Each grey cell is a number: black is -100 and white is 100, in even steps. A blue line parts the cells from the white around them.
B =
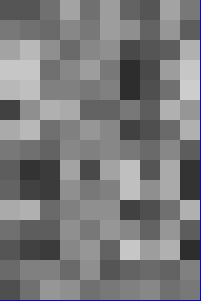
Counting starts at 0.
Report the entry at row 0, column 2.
-12
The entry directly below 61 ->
18
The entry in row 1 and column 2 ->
-17
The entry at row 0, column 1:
-33
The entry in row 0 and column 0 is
-33
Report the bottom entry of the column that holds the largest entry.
-6
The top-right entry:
-6
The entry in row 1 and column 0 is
-6
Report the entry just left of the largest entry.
-12
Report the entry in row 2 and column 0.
28
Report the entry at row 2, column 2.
12
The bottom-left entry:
-38
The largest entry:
61

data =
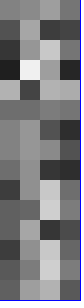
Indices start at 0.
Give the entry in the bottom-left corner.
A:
-25
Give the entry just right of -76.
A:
88
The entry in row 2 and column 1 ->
18
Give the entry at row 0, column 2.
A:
24
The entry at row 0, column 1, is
8
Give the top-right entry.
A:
-8
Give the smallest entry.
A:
-76
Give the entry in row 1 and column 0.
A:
-36
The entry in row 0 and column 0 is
2
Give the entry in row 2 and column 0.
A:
-58
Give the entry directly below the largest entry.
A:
-47

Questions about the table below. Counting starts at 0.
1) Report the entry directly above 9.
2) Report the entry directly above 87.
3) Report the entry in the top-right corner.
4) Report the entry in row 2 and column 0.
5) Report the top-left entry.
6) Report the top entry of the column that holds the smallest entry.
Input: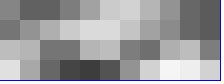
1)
15
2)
48
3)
-29
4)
48
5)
4
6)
27

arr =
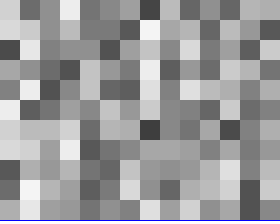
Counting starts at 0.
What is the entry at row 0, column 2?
13
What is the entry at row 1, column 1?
59
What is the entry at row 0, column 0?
64
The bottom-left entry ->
37
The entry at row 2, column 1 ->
81
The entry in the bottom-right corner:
7
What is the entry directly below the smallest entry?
31
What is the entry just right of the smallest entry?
7
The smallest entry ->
-51
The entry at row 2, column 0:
-41
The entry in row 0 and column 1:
-15
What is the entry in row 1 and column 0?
70
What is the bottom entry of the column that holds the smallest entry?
75
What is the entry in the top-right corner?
37
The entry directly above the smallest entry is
59
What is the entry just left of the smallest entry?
37
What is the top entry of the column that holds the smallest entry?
-46
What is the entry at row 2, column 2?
1

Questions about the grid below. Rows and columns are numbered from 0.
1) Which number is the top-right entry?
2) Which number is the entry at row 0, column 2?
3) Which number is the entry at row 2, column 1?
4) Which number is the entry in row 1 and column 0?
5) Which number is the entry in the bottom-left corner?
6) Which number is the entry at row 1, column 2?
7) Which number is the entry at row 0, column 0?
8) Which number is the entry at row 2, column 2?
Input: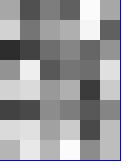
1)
31
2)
-2
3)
-48
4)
65
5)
42
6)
26
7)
31
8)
-14

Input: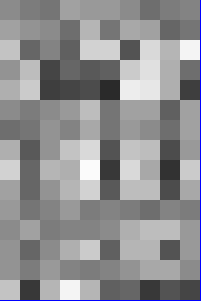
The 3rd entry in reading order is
-8
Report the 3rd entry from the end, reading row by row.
-56
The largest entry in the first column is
65
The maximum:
97
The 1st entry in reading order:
9
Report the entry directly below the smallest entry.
-8
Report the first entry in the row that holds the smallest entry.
37
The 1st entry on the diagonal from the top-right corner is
3
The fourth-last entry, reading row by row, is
-20
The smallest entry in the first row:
-14
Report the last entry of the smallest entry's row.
-51
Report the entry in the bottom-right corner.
-46
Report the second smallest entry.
-61
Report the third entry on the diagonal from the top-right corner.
70
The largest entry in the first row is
26
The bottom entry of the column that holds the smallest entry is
-25
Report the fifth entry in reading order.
20
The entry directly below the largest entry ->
65
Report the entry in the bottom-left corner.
53
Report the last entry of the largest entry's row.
59
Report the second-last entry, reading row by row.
-35
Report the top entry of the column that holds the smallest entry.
20
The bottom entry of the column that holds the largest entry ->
42
